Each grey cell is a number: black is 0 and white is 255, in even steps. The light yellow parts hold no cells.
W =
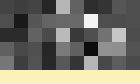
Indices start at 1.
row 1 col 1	68
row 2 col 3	86
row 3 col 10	77
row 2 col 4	100
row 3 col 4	75
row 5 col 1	119
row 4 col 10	82
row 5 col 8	72
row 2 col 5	104
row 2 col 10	79
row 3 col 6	56
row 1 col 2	62
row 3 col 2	43
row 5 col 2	62

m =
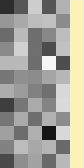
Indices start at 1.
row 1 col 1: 45
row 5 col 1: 184
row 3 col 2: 186
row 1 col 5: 178
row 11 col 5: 105
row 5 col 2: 185
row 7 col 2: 156
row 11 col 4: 181
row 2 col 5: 139
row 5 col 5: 77
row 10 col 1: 160
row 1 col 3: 205
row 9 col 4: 177
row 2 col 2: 169
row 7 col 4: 112
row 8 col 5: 218
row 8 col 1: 62

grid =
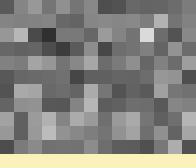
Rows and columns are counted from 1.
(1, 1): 90
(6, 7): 96
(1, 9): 82
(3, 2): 183
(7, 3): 165
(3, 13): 83
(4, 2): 98
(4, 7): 141
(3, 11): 218
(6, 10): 100
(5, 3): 164
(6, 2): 103
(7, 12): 161
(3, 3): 74
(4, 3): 101
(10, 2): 96
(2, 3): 130
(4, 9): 110
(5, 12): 129
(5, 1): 129
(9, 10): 169
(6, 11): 109
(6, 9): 101
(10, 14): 166
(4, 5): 60
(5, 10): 143
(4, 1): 103
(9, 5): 132
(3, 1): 151
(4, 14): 108
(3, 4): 48
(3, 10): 115
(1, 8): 78
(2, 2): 129
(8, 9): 97
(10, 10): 163

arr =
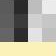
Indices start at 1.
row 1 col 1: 91
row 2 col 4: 198
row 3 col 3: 227

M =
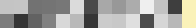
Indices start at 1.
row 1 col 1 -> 196
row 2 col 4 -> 129
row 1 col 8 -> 168
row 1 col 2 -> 197
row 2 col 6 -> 185
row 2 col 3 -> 98
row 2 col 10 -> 223
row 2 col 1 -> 124

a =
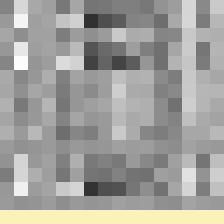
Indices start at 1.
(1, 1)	131
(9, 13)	131
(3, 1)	166
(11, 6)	153
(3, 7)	143
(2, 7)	49
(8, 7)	159
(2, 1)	153
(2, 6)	208
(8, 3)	151
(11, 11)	157
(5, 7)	66
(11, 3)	149
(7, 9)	206
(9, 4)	167
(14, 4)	164
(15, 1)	154
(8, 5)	118
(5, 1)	133
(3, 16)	175
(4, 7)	84
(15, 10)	156
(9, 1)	165
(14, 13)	166
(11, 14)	162
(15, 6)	153
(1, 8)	119
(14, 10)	118
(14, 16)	192
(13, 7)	117
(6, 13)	125
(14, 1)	152
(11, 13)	141
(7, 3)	166
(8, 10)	179
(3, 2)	142
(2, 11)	134
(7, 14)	201
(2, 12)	110

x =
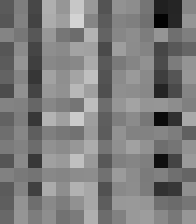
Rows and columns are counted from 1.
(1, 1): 90
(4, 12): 70
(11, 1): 123
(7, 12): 36
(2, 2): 130
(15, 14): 118
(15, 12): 112
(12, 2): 138
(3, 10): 141
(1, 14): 134
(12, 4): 160
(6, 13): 85
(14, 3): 64
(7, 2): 145
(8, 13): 141
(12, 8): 88
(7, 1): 76
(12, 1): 85
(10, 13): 125
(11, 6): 151
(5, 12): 75
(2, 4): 172
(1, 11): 117
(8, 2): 129
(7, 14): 133
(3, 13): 111
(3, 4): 152
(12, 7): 153
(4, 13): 88
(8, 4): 135
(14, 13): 55
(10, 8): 92
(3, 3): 87
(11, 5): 139
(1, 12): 32
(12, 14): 154
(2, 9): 131
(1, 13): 37

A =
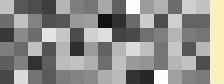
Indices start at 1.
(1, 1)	194
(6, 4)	90
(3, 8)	222
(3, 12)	127
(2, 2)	193
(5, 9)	191
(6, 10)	51
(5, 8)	110
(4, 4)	84
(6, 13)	160
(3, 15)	117
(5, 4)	95
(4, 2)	108
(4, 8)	99
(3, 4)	229
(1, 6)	126
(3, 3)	109
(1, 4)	62
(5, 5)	187
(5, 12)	117
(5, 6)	193
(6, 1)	70
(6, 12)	254
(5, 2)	128
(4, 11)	190
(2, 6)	153
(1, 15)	194
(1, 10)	252

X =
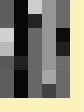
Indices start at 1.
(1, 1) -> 94
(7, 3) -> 103
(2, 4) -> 150
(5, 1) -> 89
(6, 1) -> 94
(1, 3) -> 205
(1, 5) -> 105
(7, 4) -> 66
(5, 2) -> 32
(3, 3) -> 103
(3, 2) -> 8
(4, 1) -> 185

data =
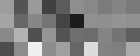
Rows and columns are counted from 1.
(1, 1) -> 157
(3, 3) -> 80
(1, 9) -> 132
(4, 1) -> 77
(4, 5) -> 159
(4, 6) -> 102
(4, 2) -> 140
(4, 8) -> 130
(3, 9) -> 116
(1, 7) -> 136
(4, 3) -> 239
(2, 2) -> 103
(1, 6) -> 142
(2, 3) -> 135

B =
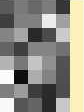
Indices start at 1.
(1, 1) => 90
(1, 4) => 124
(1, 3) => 104
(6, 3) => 173
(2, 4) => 236
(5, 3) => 196
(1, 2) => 121
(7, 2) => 155
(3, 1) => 132
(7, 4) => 42
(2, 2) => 127
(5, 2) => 120
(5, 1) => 180
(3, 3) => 40
